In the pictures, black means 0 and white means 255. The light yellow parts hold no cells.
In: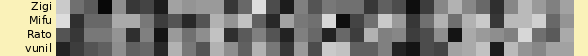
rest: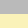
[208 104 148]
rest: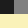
[ 84 120 112 112  55  96  76  14  61 135 178 135 104  47 135 186 154 128
 162]
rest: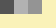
[194  96  40 162 120 112 215  14  68 112 202 154  55 112 178 112 178 202
  55 186 186 208 104 148]
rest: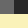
[178 120  84 178 142  96 178 120  55 154  76 202 194  96  96 128  34  20
  76  68 162 170 194  28 186 148 135 162 162]

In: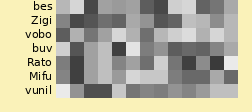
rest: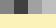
[154 214 199 199 125 105 105 169 105]
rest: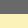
[169 105]
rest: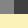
[161 191 154 214 199 199 125 105 105 169 105]
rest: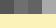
[147  85  99 191 183 140 183]

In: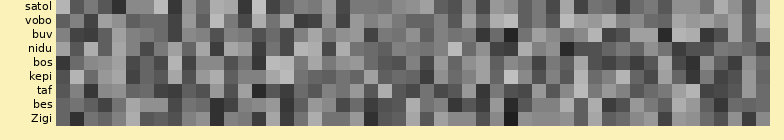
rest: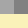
[ 73 121 160 101 166  61 166 152  61 115  73 180 173  73 173 115 107  95
 129 121 115 129 186 107 144  67  61 173 129 144  42  81  81 101 121 101
 144 115  61  81  81 121 115 107  73]
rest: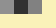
[121  61 166  61 115 173 115 115 152  49  87  95 166  87 160 137 137  81
 137  30 144 137 137 144  95 166  95 107 137 152  67 152 144 107  81 144
  61 137]
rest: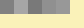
[ 67 121 115 144  95 129 115 121  55 107  36 115 160 137 115 137 180  67
  81 160 160  42 180 173  55  81 160  95 144]
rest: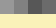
[121 160 180  67  73  87 152 107]
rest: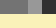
[ 87  95 166  87 160 137 137  81 137  30 144 137 137 144  95 166  95 107
 137 152  67 152 144 107  81 144  61 137]
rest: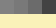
[137 129  81 129 121  81 107  73 129 166 121 144 152  67 121 115 144  95
 129 115 121  55 107  36 115 160 137 115 137 180  67  81 160 160  42 180
 173  55  81 160  95 144]
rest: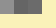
[ 67  61  95  81 152  81 160  42  87  61 107  87 129 115 152  87 173  87
  73 115  73  87 152  55 121  81  73 152  87 137 186 121 152 129  87 107
 121 160 180  67  73  87 152 107]

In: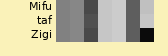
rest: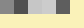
[198]
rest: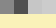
[ 94 198]
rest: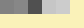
[ 94 198]

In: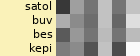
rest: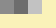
[102 222]
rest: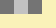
[194]
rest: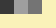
[194 116 194]

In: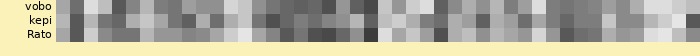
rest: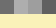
[174 158 110 166 125 103 125 125 198 138 138 182 205 229  88]
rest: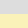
[205 190]

